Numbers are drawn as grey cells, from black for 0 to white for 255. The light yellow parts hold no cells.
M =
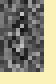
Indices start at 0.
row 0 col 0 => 110
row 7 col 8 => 113
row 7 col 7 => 58
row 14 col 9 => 100
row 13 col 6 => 36
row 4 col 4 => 95
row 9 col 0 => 119
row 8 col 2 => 168
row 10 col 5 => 164
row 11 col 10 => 70
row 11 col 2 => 38
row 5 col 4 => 35
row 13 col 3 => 55
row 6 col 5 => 169
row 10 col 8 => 71
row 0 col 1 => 96
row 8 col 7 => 58
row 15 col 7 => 58
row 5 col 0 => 125
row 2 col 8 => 157
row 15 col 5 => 65
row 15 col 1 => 78
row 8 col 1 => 104
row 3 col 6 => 63
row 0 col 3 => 99
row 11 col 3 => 123
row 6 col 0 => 116
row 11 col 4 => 138
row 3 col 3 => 75
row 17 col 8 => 90
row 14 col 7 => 157
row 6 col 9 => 55
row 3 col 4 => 58
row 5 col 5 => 54
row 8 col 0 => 80
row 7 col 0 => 79
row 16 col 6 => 129
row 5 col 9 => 122

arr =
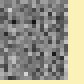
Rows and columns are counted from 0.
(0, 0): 140
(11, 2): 77
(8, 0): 115
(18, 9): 129
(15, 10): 100
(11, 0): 149
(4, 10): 85
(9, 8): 163
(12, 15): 156
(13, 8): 125
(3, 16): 189
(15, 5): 132
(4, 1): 77
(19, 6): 144
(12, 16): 87
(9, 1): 111
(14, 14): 92
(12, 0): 97
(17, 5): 125
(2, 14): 120
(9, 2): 94
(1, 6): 89
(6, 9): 164
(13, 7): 180
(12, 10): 132
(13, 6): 116
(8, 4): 88
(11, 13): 162
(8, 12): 155
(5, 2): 94
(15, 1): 102
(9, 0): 113
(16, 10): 99
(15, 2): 144
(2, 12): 154
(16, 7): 127
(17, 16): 185
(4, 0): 81

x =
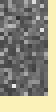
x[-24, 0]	84
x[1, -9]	126
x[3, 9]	127
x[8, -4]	110
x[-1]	[86, 99, 66, 90, 86, 121, 177, 79, 100, 98, 89, 154]
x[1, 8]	110
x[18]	[115, 73, 153, 106, 96, 126, 167, 109, 110, 121, 88, 109]
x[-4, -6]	91
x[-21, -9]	97
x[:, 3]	[95, 126, 143, 97, 130, 115, 175, 106, 97, 94, 83, 84, 75, 73, 98, 118, 84, 89, 106, 101, 68, 232, 70, 90]
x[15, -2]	109
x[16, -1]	104
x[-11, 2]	78
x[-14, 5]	74
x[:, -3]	[116, 109, 116, 127, 199, 105, 109, 96, 128, 72, 109, 80, 83, 104, 92, 109, 109, 121, 121, 110, 143, 100, 85, 98]
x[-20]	[82, 129, 161, 130, 49, 83, 83, 72, 110, 199, 101, 179]
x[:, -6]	[170, 148, 80, 136, 83, 104, 85, 75, 171, 94, 163, 94, 90, 105, 81, 104, 104, 125, 167, 87, 91, 106, 108, 177]
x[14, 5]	122
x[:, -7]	[107, 104, 129, 109, 83, 75, 83, 122, 95, 126, 74, 82, 74, 124, 122, 77, 138, 72, 126, 104, 93, 73, 115, 121]
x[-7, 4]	88
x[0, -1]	103
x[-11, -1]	167
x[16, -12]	79
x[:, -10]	[155, 160, 124, 83, 161, 92, 185, 116, 70, 141, 132, 83, 79, 78, 125, 66, 74, 138, 153, 160, 86, 102, 69, 66]
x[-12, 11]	106
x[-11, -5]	84
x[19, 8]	119
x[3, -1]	103

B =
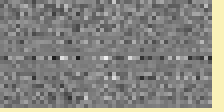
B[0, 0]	119
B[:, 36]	[123, 135, 138, 110, 99, 107, 122, 148, 104, 123, 88, 129, 122, 124, 98, 115, 122, 110, 157, 108, 126, 142, 110, 144, 127, 122, 121]
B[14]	[98, 65, 167, 138, 163, 159, 90, 104, 53, 153, 163, 91, 170, 30, 72, 223, 193, 116, 147, 33, 113, 136, 128, 166, 125, 183, 239, 162, 101, 74, 80, 120, 215, 168, 157, 50, 98, 65, 113, 109, 62, 120, 182, 105, 198, 155, 174, 51, 97, 81, 55, 168, 45]
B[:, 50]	[144, 92, 138, 148, 95, 119, 96, 117, 146, 114, 184, 128, 149, 130, 55, 111, 125, 143, 143, 149, 126, 132, 108, 134, 86, 144, 119]
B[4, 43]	86
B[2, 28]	120
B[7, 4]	160
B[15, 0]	114
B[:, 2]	[131, 100, 108, 124, 109, 150, 115, 111, 154, 128, 101, 129, 108, 126, 167, 111, 122, 125, 120, 99, 129, 123, 131, 139, 103, 119, 101]
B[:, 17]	[137, 144, 93, 134, 89, 129, 114, 141, 141, 120, 65, 120, 114, 124, 116, 130, 149, 117, 96, 115, 124, 144, 144, 92, 51, 91, 125]
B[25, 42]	128
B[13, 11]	127
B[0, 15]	144
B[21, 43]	130
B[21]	[153, 81, 123, 81, 121, 135, 138, 125, 95, 84, 81, 150, 137, 98, 122, 65, 124, 144, 144, 126, 112, 118, 121, 157, 130, 123, 172, 122, 121, 96, 85, 110, 121, 160, 104, 142, 142, 115, 131, 109, 161, 94, 156, 130, 142, 155, 121, 105, 97, 143, 132, 107, 112]
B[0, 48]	149
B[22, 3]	103
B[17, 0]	128
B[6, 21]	94
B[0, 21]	134
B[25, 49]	96
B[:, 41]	[127, 124, 96, 101, 126, 115, 129, 116, 122, 132, 80, 138, 122, 124, 120, 136, 117, 117, 101, 159, 117, 94, 110, 150, 111, 118, 118]
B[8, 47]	139
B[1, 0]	89
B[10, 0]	130
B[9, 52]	122
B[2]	[120, 130, 108, 95, 106, 134, 132, 151, 115, 135, 114, 100, 118, 89, 94, 78, 162, 93, 139, 140, 98, 151, 130, 119, 99, 86, 143, 142, 120, 144, 123, 142, 153, 161, 106, 148, 138, 125, 118, 122, 118, 96, 123, 133, 105, 144, 118, 125, 140, 126, 138, 87, 111]
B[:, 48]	[149, 104, 140, 164, 111, 123, 116, 137, 109, 129, 117, 118, 152, 126, 97, 126, 125, 125, 120, 170, 141, 97, 138, 124, 106, 123, 131]
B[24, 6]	127
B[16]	[131, 129, 122, 105, 148, 113, 114, 135, 116, 135, 117, 129, 136, 139, 114, 124, 129, 149, 117, 132, 122, 121, 130, 125, 151, 147, 88, 126, 131, 109, 121, 106, 124, 122, 135, 130, 122, 137, 133, 112, 119, 117, 109, 107, 132, 130, 107, 101, 125, 132, 125, 132, 131]
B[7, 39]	133
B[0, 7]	117
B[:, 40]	[166, 105, 118, 123, 144, 140, 112, 133, 115, 122, 160, 124, 141, 126, 62, 114, 119, 117, 145, 112, 114, 161, 137, 137, 108, 133, 120]
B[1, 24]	112
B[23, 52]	149
